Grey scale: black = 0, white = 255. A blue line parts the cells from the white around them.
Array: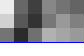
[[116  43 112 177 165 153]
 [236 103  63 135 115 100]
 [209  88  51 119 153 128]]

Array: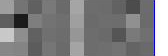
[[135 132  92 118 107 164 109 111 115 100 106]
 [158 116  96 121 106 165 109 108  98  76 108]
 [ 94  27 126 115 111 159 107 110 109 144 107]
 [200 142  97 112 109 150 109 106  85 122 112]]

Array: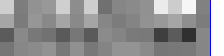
[[118 135 139 146 120 144 120 132 147 147 138 118 120 121 134]
 [206 125 146 152 207 141 206 112 134 138 145 235 205 246 129]
 [166 123 150 137 165 137 165 134 124 132 146 153 166 143 124]
 [ 91 137 120 114  90 119  90 139 132 122 121  63  91  48 135]]

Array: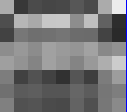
[[128  81  84  75  73  99  80 119 138]
 [172  56  75  70  72  87  74 171 236]
 [ 78 182 169 199 200 141 191  97  45]
 [ 66 119 111 113 117 108 107  67  42]
 [141 152 140 161 154 149 162 136 145]
 [159 147 132 161 150 132 153 174 204]
 [125  65  82  66  49  85  62 124 157]
 [112  91  94  85  85 102  92 118 126]]

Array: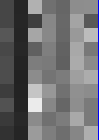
[[ 50  37 155 126 110 134 174]
 [ 70  37 177 112 102 141 142]
 [ 70  38  62 135 104 164  88]
 [ 87  37 166 136 103 153 188]
 [ 72  39  96 127  98 168 120]
 [ 77  36 125 122  96 171 139]
 [ 77  34 140 116 124 159 172]
 [ 61  35 197 151 113 144 140]
 [ 82  36 235 135 102 142 122]
 [ 58  40 139 112 124 169 122]]

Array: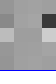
[[149 160 162 159]
 [150 160 162 159]
 [137 162 165  57]
 [188 158 158 205]
 [151 159 160 164]]
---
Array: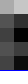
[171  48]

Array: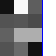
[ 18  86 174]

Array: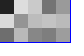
[ 34 148 135]

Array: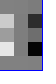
[129 126 110]

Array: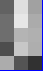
[ 98 231 176]

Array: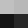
[192  40]

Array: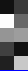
[ 17 104]
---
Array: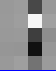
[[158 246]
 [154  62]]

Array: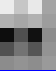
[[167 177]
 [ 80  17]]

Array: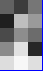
[[190 154]
 [141 108]]

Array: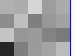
[[191 127]
 [150 154]]

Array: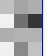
[[113  53]
 [179 178]]

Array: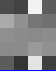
[[145 118]
 [140 137]]
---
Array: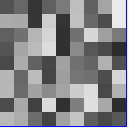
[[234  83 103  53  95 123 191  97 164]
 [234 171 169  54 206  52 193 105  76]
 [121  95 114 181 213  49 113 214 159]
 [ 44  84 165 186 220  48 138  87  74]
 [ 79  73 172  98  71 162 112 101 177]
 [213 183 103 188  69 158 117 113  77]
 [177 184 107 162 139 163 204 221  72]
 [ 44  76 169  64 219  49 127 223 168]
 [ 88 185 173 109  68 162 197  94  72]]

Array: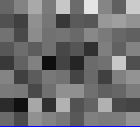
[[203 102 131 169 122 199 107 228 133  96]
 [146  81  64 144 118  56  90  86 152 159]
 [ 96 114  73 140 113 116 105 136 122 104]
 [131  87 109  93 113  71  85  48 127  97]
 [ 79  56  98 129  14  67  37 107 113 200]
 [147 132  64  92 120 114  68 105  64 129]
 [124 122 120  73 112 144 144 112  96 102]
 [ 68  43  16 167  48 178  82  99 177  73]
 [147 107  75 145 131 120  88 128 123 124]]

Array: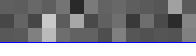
[[ 90  95  93 104  94 116  41 122  99 104  94  90  86 161]
 [133  71 100  70 201  92 167  73  96 111  57 110  74  43]
 [128  88  90 128 186 110  98  98  78 128  86  81  85  83]]

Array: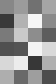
[[165 135 155 113]
 [138  57 178 246]
 [ 93 122 201 141]
 [217  80  84 244]
 [176 216 236  55]
 [ 77 174 105 158]]

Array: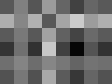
[[ 89  88 128  85 155 101  65 102]
 [175 174 134 177  88 165 203 156]
 [ 90  90 121  88 162  97  68 106]
 [ 50  52 112  49 199  64   6  84]
 [111 111 132 109 134 119 100 115]
 [ 82  82 120  81 168  91  55 101]]

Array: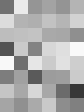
[[180 113 234 149 163 148]
 [210 220 179 175 194 181]
 [143 189 192 195 169 167]
 [249  83 202 131 215 223]
 [206 248 111 230 203 225]
 [203 125 161  90 156 158]
 [ 55 197 168 215 168 107]
 [128 165 144 170 201 141]]

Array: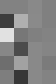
[[128 130 130 137]
 [128  61 176 138]
 [131 225 119 128]
 [133 135  75 137]
 [123 110 162 137]
 [131 126  55 137]]
